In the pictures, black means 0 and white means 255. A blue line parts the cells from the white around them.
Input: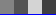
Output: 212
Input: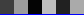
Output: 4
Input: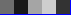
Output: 165
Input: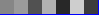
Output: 81
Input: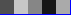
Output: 134
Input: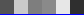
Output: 126
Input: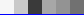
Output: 58
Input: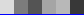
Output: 84
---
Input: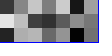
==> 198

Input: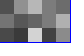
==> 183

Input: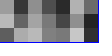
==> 143

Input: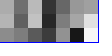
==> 186

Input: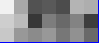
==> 82

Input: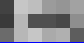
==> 190

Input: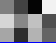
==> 4

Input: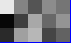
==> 84
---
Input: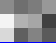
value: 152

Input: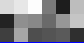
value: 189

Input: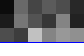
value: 40

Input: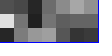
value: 145

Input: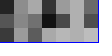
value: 106

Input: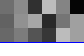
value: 5

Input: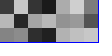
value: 124
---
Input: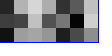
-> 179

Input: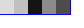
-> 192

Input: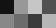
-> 152

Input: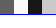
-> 251

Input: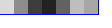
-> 141

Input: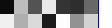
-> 188

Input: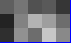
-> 117

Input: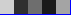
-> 47
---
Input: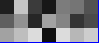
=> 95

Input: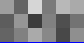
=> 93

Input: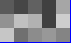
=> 146

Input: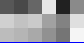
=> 208

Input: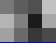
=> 180

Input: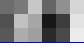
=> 80

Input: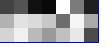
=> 178

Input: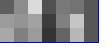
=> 155

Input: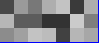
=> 182

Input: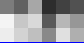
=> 244
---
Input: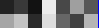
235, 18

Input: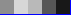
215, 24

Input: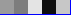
228, 14

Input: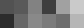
202, 44

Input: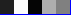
252, 5

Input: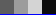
212, 12

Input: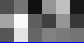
249, 16
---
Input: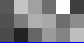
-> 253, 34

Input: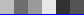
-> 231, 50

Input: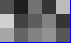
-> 208, 30

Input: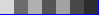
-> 217, 45

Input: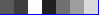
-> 253, 33

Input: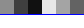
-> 231, 17

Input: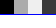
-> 239, 0

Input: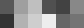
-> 237, 51
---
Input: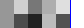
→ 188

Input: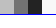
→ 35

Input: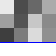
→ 219

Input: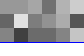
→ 132

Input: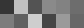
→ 154

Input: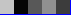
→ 144

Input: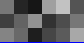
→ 91

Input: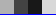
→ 24

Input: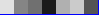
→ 203

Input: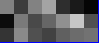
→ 108
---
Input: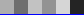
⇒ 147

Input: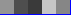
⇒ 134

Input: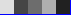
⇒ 109

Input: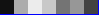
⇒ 116

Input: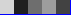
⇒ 110

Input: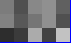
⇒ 66

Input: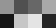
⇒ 80

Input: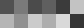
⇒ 75
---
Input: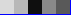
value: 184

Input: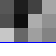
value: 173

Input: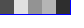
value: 181

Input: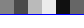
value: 186

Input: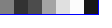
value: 224

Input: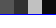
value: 84

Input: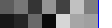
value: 193

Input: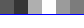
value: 175

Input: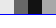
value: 168
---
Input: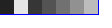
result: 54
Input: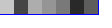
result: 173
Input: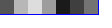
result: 221
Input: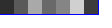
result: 169
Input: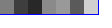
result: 40
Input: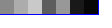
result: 201
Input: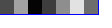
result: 4
